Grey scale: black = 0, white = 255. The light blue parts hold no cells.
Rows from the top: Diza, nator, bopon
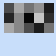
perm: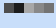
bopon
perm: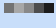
bopon
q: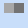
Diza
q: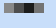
bopon
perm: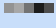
Diza

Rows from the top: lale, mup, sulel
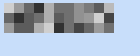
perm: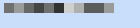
sulel
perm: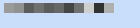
mup

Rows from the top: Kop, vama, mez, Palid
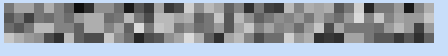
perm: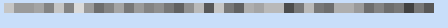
vama
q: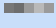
mez
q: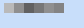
vama
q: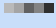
Kop
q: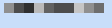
Palid
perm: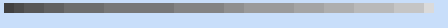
vama

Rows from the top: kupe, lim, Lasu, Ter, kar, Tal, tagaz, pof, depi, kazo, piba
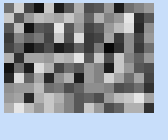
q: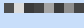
Ter
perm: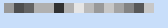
piba
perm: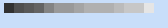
piba
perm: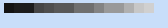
kupe
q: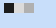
tagaz
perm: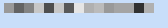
Tal
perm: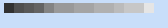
Tal

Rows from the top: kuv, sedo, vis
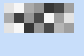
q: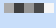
sedo
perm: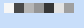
vis
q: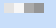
kuv
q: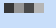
vis
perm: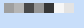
vis
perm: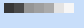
kuv

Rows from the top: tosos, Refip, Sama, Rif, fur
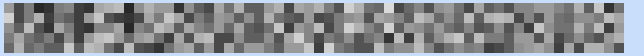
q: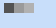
Rif
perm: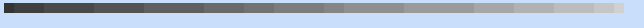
fur
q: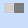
fur
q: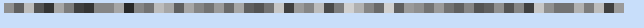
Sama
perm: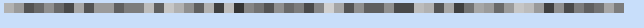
Rif
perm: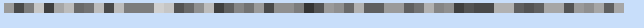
Refip
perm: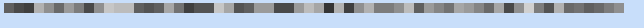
Rif

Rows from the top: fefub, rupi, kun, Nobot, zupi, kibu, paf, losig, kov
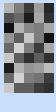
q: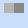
kun
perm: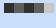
kibu
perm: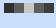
kov
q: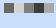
zupi
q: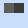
kov
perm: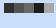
rupi

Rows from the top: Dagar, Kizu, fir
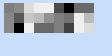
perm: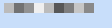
Kizu
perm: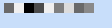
Dagar
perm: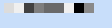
fir
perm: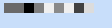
fir
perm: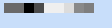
Dagar
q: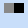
fir

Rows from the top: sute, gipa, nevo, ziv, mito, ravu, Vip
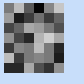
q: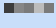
mito
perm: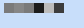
ravu

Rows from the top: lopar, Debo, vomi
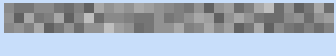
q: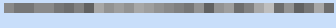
lopar
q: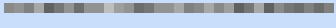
vomi
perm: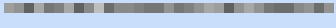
Debo
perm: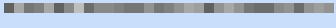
Debo

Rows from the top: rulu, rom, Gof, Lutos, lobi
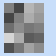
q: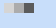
Lutos
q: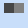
rom

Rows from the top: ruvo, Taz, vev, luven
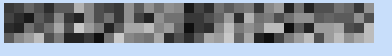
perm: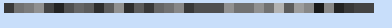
ruvo
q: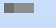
Taz
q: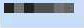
ruvo
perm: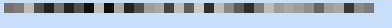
vev

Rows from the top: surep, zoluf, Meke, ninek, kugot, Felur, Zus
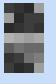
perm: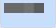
kugot
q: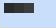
Meke
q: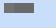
kugot
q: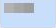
ninek
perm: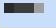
zoluf
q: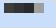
surep

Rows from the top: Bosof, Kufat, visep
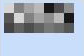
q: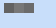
visep
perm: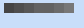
visep
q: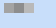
Kufat
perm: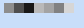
Bosof

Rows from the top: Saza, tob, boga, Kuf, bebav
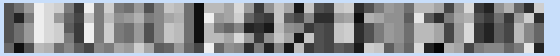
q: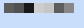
bebav
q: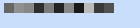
bebav

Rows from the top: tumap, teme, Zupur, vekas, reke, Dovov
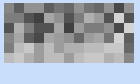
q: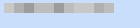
Dovov
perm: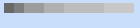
reke
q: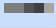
teme
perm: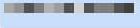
teme

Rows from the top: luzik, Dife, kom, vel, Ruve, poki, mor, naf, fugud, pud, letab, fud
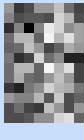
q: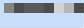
Dife
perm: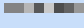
pud
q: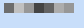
Ruve
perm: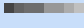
naf

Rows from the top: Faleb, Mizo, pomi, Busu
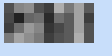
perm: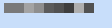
Busu
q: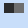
Mizo

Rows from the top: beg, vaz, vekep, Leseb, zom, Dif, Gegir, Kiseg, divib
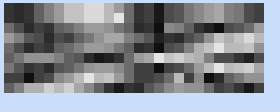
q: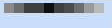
Gegir
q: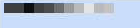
Gegir

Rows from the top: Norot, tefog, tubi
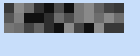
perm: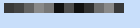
Norot
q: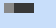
tubi
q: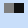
tefog
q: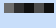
Norot
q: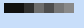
tefog
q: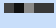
tubi

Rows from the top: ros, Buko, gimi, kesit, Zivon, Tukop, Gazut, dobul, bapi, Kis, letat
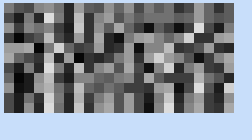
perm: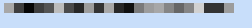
kesit
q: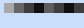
gimi
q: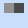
ros
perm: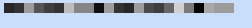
Zivon
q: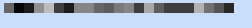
dobul
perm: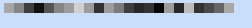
Tukop
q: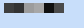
bapi

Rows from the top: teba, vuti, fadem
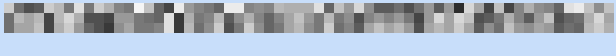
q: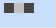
teba
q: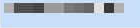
vuti

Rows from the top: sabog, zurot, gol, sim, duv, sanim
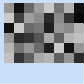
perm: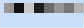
duv
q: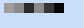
zurot
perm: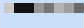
sabog
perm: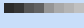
sim
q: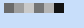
sabog
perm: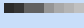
sanim
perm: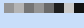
duv

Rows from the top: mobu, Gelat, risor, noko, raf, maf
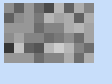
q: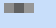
mobu
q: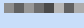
mobu

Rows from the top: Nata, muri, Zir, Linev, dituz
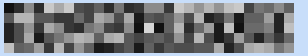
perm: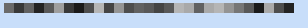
Linev
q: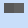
Linev
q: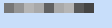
Linev
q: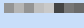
Nata
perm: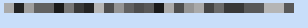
muri
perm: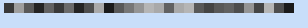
Linev

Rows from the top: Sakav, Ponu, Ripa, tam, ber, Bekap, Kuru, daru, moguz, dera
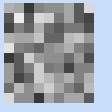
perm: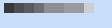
Bekap
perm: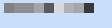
Sakav
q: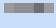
Bekap
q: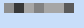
dera
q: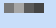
Ponu
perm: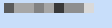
dera

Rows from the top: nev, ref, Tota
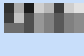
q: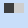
nev
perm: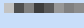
ref
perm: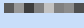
ref

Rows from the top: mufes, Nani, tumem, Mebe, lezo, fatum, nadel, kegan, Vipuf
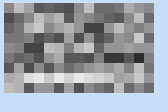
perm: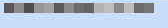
Nani
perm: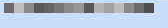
Nani
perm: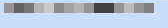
tumem

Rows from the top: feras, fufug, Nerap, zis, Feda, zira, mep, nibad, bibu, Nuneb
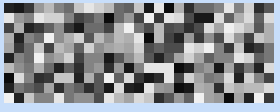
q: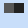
zira
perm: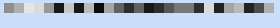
bibu
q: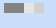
zira
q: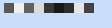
nibad
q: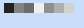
zis

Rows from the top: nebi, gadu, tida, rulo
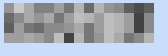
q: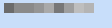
tida
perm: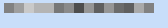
nebi
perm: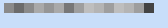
gadu
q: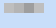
gadu
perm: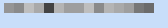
gadu

